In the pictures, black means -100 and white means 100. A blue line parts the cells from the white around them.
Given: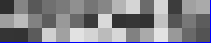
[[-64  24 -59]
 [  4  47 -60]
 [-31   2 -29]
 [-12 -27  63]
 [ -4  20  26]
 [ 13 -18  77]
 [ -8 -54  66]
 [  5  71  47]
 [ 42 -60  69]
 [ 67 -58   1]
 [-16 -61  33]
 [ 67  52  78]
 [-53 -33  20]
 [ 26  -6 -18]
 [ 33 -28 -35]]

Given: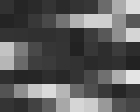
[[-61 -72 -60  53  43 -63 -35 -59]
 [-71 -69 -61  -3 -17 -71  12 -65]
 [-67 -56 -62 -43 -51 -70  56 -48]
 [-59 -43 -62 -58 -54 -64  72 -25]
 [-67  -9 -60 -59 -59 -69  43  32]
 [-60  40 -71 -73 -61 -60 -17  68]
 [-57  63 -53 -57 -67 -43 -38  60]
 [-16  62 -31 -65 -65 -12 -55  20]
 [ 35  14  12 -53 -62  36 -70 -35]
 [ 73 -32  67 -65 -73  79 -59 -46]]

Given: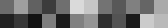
[[-16 -74]
 [ 25 -57]
 [-24 -86]
 [-53  -1]
 [-13 -79]
 [ 71   0]
 [ 55  17]
 [-10 -64]
 [-31 -35]
 [  0 -80]
 [-21  59]
 [ 33  45]]

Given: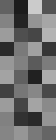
[[-23   3  22 -67  19  28 -49  22   1   4]
 [-78 -72 -38  -4   1 -24  -7 -46 -61  18]
 [ 59  16 -45  26 -29 -74   6  29 -68  -5]
 [-35  30  41 -58  -3  35 -43   8  17 -21]]

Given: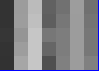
[[-60 -60 -58 -60 -61]
 [ 22  23  17  23  30]
 [ 47  50  55  55  55]
 [-24 -26  -7 -20 -38]
 [-11  -7  -2  -2   0]
 [ 23  22  22  22  22]
 [-12  -9  -7  -7   0]]

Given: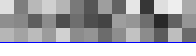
[[ 75  11  43]
 [ -1   7  28]
 [ 44 -26  47]
 [ 63  10  22]
 [ 42 -39  64]
 [ -5 -14  10]
 [-33 -39  16]
 [ 24 -47 -15]
 [-23  24  11]
 [ 80  18  52]
 [-58 -14  10]
 [ 74 -69 -28]
 [ 87 -24  49]
 [ 33  17 -16]]

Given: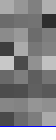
[[ 35 -16   9 -52  57 -18 -40   5 -43]
 [ 18 -11  20  34 -41  -1 -39   3 -16]
 [  0 -10 -15  -7  14 -26 -25  17  -2]
 [ 37 -65  -2   2  51  -9 -30  12  33]]

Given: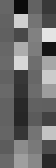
[[-20 -23 -25 -19 -17 -23 -18 -23 -23 -21 -28 -18]
 [-91  63 -43  36  69 -57 -60 -69 -70 -58  10  25]
 [-23  -9   1  -2 -14 -19 -15 -24 -29  -9  -5   7]
 [-56 -44  79 -84  31  59  23 -25 -48  53 -40 -69]]
